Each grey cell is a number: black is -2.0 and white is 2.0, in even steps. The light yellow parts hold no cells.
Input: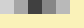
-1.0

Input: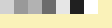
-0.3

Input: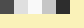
1.9

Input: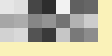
0.3

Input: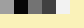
-0.2

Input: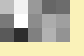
0.2

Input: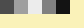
1.7
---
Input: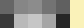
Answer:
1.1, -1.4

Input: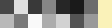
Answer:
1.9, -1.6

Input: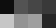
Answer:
1.1, -1.8

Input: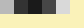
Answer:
1.4, -1.6

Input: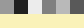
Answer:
1.7, -1.5

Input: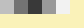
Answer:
1.8, -1.1

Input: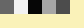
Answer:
1.8, -1.9

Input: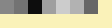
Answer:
1.2, -1.8

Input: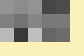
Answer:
1.0, -1.1

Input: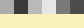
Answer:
1.6, -1.1
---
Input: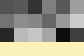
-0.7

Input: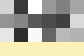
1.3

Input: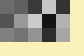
-0.3

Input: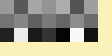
0.4

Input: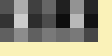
-0.7

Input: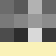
-0.3

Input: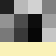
-1.5
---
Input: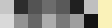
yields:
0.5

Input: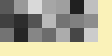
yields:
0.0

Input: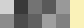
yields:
0.5

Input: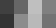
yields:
0.9

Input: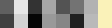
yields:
-1.5

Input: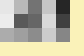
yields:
1.4

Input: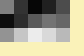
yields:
-0.2
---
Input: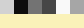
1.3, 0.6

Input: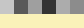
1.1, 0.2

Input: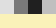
1.5, 1.0

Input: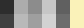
-1.3, -0.3

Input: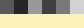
-0.6, 1.3

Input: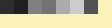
-1.3, -0.7
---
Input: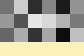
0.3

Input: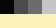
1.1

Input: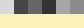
0.2

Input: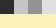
1.5

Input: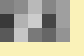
0.5

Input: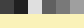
0.5

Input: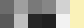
1.3
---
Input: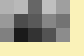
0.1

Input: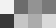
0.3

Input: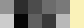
-0.3

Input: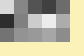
1.7

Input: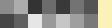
-0.2

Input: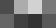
1.3

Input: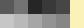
-1.1

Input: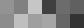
-0.3

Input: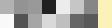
1.1
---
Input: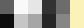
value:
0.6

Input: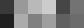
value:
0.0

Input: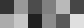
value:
-1.5

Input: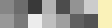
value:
1.7

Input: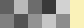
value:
0.3

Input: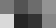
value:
-1.2

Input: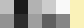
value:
0.5

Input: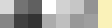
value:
-1.2
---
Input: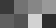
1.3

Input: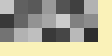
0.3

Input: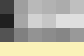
1.3

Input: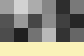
-0.9

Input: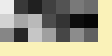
0.9

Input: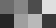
0.9

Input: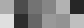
-0.4
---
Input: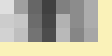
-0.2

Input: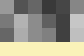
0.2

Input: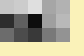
-1.1

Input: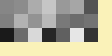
1.4

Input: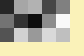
0.4

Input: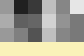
-0.7

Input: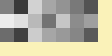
1.2
